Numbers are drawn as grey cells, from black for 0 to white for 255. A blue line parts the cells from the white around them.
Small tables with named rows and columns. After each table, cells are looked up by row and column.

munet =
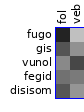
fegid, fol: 113
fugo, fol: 35
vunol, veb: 71
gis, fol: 84
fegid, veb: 122
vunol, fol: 137

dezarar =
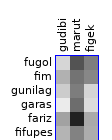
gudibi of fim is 177
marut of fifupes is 130
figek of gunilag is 213
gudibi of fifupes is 180
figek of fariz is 170
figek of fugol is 126
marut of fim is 115

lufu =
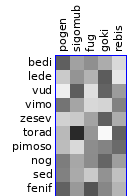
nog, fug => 140
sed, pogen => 129
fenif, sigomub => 153
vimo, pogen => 116
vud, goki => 99
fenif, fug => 84
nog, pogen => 125
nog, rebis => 158
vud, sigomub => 93
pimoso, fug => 141
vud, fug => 223
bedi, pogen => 95
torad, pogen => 185
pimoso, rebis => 106
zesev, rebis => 172
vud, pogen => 239
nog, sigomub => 167
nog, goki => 101

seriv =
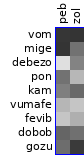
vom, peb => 54
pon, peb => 114
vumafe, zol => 197
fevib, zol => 175
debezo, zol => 131
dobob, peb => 101
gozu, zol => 58
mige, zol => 114
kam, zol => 105
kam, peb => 127
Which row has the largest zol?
vumafe

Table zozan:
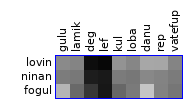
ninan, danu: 136
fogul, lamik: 105
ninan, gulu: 124
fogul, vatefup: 118
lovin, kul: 147
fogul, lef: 23
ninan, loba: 119
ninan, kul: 123
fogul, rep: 130
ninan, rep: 131
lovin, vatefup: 132
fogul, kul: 103

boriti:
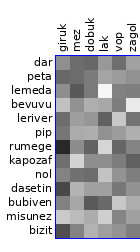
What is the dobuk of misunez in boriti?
172
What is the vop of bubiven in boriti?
199
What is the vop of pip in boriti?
156
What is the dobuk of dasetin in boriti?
160
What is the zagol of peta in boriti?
145
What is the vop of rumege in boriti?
102
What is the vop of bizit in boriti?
147
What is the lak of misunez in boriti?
207
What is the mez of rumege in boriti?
141
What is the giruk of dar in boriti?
143
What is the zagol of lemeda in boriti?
127
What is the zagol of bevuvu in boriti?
234
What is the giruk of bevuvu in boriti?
192
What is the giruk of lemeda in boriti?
142

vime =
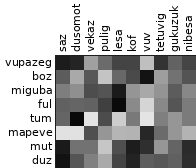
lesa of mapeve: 181
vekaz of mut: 114
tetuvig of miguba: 148
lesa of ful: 10
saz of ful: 97
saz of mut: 26
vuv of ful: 213
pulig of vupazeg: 107
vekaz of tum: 227
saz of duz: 18
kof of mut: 29
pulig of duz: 170
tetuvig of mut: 150
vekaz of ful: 98
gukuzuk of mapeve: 150
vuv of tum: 228
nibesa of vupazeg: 69
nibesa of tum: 123
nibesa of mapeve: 179
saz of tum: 101

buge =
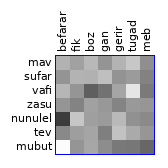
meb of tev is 150
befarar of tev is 137
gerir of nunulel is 185
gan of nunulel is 155
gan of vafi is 114
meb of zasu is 150
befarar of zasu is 149
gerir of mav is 179
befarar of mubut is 252
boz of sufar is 177
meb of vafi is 122
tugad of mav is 199
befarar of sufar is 148
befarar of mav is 178
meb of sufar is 130
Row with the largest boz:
mav

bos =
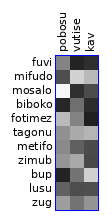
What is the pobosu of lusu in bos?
97
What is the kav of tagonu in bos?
181
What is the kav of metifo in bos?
75
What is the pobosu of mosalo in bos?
246
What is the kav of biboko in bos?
44
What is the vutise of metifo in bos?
96
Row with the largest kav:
bup

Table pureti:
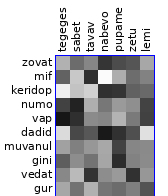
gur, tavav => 177
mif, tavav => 47
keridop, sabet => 195
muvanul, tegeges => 161
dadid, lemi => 224
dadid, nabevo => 25
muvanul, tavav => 151
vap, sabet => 47
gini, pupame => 44
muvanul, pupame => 66
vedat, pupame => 154

